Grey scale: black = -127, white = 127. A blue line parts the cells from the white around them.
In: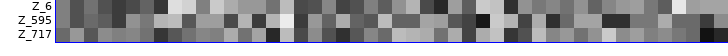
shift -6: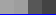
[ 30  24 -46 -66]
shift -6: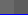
[-27 -40]
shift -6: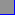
[12]
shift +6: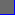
[-15]
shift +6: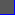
[-34]
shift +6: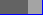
[-22 -22  42]
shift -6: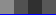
[  6 -52 -85 -46]

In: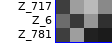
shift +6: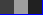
[-59  36 -88]
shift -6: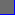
[-25]

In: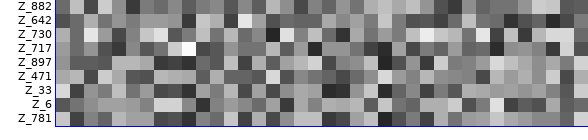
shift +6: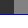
[-70   8]
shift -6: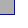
[41]
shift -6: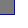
[-10]
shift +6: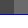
[-48 -14]
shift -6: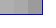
[41 35 21]

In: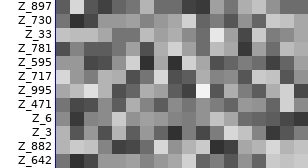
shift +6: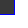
[-64]
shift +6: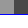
[ 30 -49]
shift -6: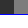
[-84  -8]
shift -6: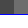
[-61 -24]
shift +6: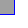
[38]
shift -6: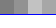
[-8 12 60 33]
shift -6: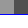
[ 18 -53]

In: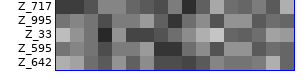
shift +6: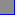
[18]
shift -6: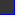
[-80]
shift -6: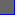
[-31]
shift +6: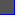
[-38]

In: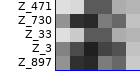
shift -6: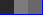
[-93  -9 -29]
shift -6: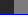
[-93  -9]
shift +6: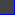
[-54]
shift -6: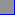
[13]
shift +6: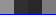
[ 25 -73 -81   3]
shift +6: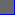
[-17]

